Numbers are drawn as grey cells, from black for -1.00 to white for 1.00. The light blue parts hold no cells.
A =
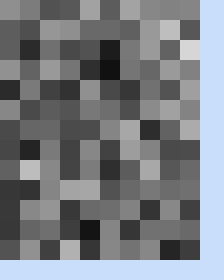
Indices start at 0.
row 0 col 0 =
0.12
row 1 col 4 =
-0.18
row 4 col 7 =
-0.11
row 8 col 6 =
-0.28
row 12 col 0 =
-0.35
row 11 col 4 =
-0.84
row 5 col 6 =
-0.39
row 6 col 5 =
0.04
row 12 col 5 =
0.06
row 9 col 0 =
-0.57
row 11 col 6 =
-0.58
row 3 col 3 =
-0.08
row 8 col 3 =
-0.47
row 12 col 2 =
-0.50
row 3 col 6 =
-0.08
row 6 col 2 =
-0.19
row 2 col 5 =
-0.78
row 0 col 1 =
-0.03
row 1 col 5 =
-0.18
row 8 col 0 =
-0.24
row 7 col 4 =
0.06
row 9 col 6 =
-0.18
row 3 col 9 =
0.01
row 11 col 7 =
-0.11
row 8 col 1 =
0.48
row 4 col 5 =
-0.43
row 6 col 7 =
-0.65
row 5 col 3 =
-0.34
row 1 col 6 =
-0.25
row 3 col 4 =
-0.63
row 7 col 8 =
-0.42
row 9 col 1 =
-0.60
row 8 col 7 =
0.32
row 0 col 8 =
0.02
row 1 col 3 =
0.12

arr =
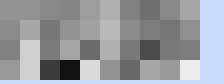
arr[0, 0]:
0.15
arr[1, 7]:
-0.03
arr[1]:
[0.09, 0.31, -0.06, 0.15, 0.27, 0.46, 0.10, -0.03, -0.08, 0.12]
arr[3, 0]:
0.19
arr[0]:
[0.15, 0.15, 0.07, 0.04, 0.23, 0.37, 0.01, -0.13, 0.07, 0.29]
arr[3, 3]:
-0.86
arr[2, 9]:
-0.02
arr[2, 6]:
-0.05
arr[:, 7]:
[-0.13, -0.03, -0.41, 0.30]
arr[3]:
[0.19, 0.63, -0.54, -0.86, 0.71, 0.15, -0.18, 0.30, 0.21, 0.85]

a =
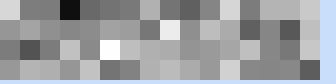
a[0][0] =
0.69
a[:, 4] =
[-0.18, 0.10, 0.08, 0.52]
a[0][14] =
0.41
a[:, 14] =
[0.41, -0.31, -0.06, 0.07]
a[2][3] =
0.51
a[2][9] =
0.16
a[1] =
[0.18, 0.29, 0.13, 0.06, 0.10, 0.27, 0.23, -0.07, 0.85, 0.12, 0.48, 0.34, -0.25, 0.05, -0.31, 0.50]
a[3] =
[0.19, 0.41, 0.37, 0.18, 0.52, -0.09, 0.02, 0.39, 0.47, 0.34, 0.20, 0.64, 0.07, 0.05, 0.07, -0.27]
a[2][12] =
0.50
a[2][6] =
0.49
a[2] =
[-0.03, -0.35, -0.03, 0.51, 0.08, 0.99, 0.49, 0.38, 0.35, 0.16, 0.21, 0.30, 0.50, 0.06, -0.06, 0.56]
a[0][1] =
-0.02
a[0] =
[0.69, -0.02, -0.03, -0.88, -0.18, -0.10, -0.05, 0.39, -0.09, -0.25, 0.04, 0.68, -0.03, 0.41, 0.41, 0.58]
